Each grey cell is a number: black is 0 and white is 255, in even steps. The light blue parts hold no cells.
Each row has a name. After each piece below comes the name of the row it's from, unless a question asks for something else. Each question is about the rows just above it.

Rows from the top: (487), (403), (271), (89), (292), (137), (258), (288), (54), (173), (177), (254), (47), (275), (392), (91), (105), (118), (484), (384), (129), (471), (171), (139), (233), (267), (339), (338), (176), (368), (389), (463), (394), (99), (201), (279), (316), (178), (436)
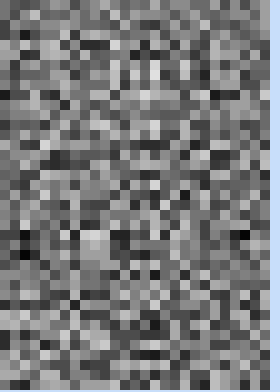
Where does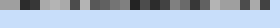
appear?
(137)
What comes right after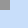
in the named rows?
[139]

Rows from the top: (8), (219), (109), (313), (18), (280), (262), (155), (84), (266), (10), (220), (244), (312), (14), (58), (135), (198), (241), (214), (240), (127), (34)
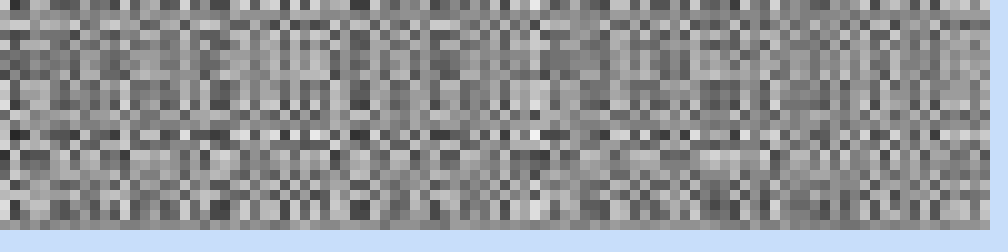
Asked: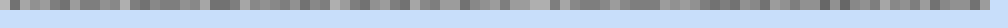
(244)
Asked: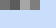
(18)
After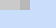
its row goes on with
[126 103 166 103 184 103 156  72 202 175 184 145 136 145 193 103  92 166
  83 156 193 136 202  83 114  83 114 193  83 136  83 126 166 103 126 184
 126 156  92 156  83 184 193  72 145 166 136 193  92 126  83 114 103]

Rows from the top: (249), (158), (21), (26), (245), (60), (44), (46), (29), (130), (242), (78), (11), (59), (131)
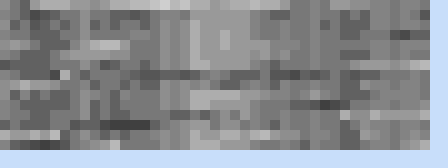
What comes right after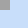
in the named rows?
[173]
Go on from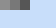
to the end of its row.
[ 97 120 120  97 120 142 131 142 173 173 153 153 153 153 131 120  97 120
 120 120 131 120 120 120 142 153 153 153 142 153 173 184]
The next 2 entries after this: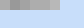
[173 173]
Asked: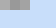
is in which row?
(249)
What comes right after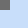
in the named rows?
[97]

